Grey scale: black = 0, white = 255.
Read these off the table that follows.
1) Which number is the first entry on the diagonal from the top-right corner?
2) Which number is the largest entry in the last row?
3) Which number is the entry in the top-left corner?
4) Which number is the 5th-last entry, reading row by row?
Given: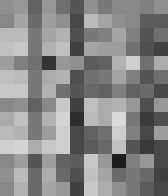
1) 143
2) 199
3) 143
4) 171
